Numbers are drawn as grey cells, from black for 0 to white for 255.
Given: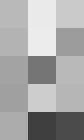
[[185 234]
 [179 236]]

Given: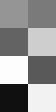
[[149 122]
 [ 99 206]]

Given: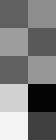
[[ 96 141]
 [157  89]]

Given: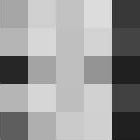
[[165 207]
 [180 215]]

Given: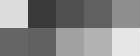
[[220  57]
 [101  96]]

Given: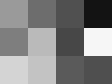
[[154 109]
 [126 186]]
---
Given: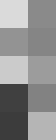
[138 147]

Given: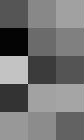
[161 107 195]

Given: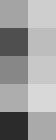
[206  79]

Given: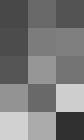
[ 82 124  85]

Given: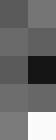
[117 106]

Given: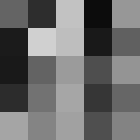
[151  25 155 114 165]

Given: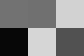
[210 214]
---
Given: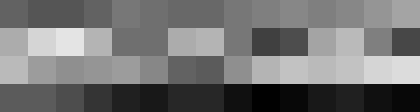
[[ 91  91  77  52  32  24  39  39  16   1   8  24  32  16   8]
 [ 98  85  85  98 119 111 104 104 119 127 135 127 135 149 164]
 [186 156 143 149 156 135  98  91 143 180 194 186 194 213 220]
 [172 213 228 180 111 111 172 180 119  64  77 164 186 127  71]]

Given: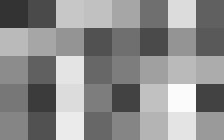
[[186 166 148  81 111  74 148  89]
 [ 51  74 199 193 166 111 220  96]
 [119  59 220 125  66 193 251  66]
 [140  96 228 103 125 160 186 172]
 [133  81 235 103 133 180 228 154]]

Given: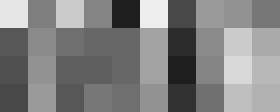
[[ 72 154  87 119 111 146  50 111 191 177]
 [ 80 146  95  95 103 162  30 132 216 184]
 [ 87 138 111 103 103 162  44 138 203 170]
 [230 126 203 132  30 237  72 154 146 119]]

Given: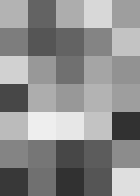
[[ 56 112  49  85 223]
 [132 118  71  92 140]
 [125  85  99 132 195]
 [209 152 112 165 146]
 [ 71 173 152 179 158]
 [179  99 173 216 158]
 [187 238 231 195  49]]

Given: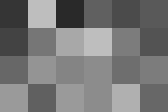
[[ 53 190  41  96  75  89]
 [103 148 132 140 110 124]
 [154  96 154 140 176 103]
 [ 67 118 168 190 124  83]]

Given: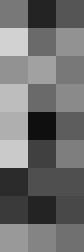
[[ 58  35  72]
 [ 43  79  79]
 [120  35  85]
 [175  15  93]
 [153 132 112]
 [146 161 120]
 [202  64 126]
 [189 106 138]
 [210 106 146]]
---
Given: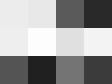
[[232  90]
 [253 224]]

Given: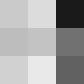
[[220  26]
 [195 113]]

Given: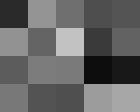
[[148 111]
 [100 194]]

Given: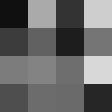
[[170  51]
 [ 97  29]]

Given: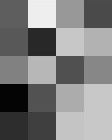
[[238 152]
 [ 40 199]]

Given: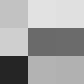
[[226 224]
 [106 107]]
